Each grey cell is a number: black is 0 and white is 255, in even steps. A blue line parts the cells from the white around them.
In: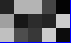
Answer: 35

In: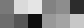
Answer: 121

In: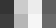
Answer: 52

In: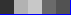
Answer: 49

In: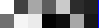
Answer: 255

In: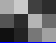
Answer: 172
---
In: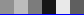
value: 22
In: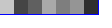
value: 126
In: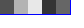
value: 232
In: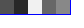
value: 241
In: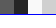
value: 37
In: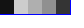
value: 175
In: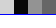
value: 8
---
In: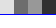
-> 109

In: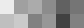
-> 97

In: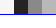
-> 137

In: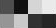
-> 38

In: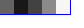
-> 66

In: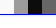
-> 102

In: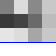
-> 67
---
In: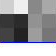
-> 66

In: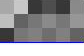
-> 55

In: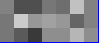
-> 119

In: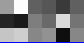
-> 197

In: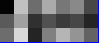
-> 109

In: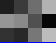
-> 50
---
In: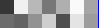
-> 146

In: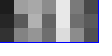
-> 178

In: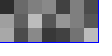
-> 188

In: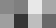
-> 190

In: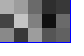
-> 128

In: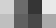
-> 72

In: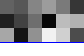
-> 110
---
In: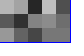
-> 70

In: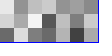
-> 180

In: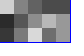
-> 217

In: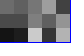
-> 203

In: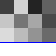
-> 187

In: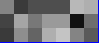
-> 196

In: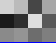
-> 148

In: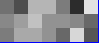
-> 104

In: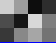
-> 136
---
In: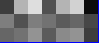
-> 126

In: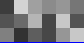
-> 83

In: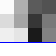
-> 219

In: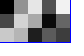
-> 70

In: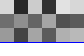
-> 110

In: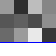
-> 86

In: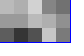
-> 154

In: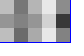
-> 149
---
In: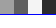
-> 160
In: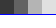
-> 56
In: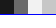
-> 25
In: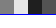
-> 127
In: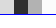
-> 219
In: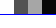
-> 254
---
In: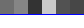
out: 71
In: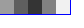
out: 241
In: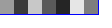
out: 126
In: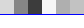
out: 194
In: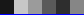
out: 134
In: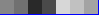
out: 163
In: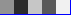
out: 241
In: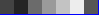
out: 86
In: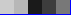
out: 120
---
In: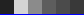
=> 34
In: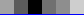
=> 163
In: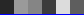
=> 39
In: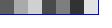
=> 92
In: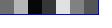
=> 109
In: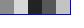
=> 139
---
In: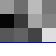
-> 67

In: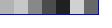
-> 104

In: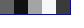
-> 98

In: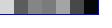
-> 92

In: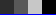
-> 88

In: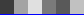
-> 122

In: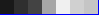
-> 67
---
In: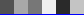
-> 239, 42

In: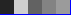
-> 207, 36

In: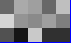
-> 213, 21

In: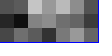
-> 197, 15

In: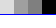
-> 221, 2

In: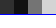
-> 212, 17
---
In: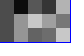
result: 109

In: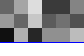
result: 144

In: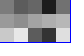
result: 51

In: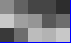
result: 179

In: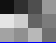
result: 184

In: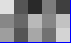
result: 114

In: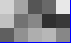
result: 183

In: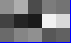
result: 87
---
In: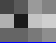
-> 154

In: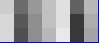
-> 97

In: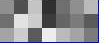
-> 143

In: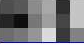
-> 46

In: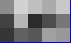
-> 171

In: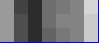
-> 131
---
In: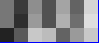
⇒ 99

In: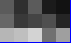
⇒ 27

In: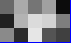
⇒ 160

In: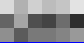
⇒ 197

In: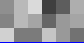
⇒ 93

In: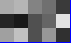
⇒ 112

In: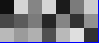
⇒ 123
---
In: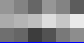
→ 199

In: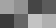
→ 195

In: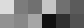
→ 48

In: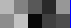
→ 64

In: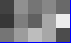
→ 167

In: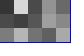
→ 159
